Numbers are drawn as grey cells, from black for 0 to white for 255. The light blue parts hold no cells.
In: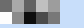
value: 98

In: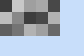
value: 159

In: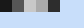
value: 200

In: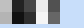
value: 70

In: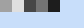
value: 71

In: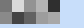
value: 147

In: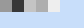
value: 196

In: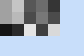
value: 87

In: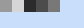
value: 44
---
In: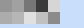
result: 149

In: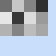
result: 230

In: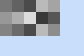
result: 152

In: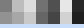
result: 124

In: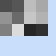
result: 147

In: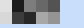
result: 225

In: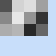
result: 136
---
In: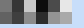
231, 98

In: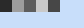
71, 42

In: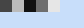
230, 69

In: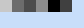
64, 200

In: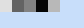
184, 224

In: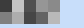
138, 127

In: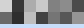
75, 105

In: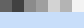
243, 98

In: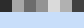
65, 44
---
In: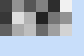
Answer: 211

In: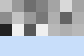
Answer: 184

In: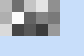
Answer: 153

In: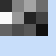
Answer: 15

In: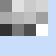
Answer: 254

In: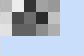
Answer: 173
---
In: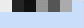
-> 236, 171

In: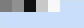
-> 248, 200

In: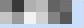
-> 242, 209

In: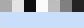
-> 251, 228

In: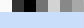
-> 250, 211

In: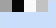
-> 249, 194
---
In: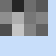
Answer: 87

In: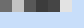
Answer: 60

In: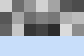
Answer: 210

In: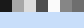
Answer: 78

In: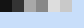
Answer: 136

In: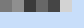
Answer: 103

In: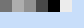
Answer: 72
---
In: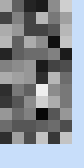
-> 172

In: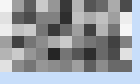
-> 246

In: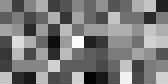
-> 145

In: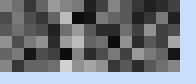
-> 133

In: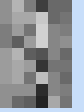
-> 144

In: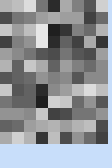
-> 179

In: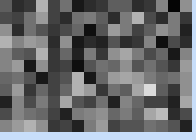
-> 94
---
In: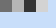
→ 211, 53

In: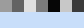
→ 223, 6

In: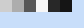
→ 246, 21

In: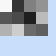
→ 247, 31

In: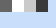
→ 255, 58

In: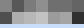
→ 194, 48
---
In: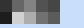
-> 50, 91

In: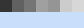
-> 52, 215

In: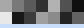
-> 168, 99

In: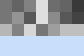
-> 118, 191

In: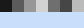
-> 25, 187

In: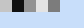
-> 197, 124

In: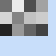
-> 112, 67

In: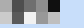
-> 173, 191

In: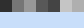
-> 47, 175

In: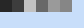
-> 39, 134
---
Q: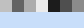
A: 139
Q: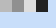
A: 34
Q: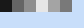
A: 121
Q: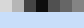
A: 132
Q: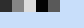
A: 89
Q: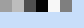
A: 127
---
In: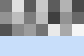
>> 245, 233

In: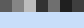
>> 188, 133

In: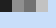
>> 194, 143

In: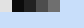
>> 226, 111

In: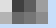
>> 223, 179

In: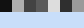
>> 221, 175

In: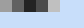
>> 192, 158

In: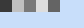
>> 221, 192
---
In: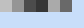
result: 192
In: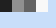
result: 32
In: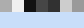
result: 173
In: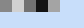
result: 135
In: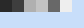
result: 41
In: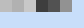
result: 189
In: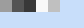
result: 157
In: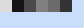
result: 220
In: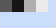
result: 87
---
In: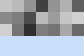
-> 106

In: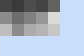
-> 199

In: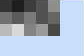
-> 72

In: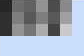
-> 202

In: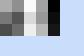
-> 22

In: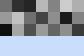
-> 58
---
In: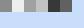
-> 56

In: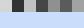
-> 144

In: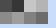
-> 139

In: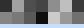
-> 142

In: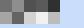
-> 48

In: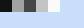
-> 250

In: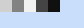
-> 16

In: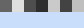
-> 202

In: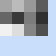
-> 102

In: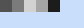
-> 28
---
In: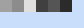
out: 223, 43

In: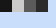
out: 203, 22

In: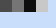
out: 200, 14

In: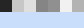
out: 241, 37

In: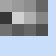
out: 208, 54

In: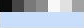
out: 248, 12

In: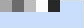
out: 252, 40

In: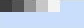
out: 243, 61
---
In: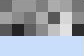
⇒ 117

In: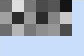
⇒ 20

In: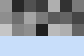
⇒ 122

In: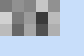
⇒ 145

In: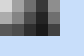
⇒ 142

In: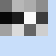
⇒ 141
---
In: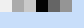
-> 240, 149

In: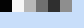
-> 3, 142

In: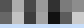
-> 83, 203

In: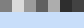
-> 127, 66

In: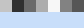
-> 196, 86

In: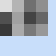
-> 221, 152

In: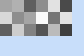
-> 165, 63

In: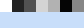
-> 255, 134

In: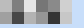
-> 188, 199

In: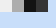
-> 239, 52
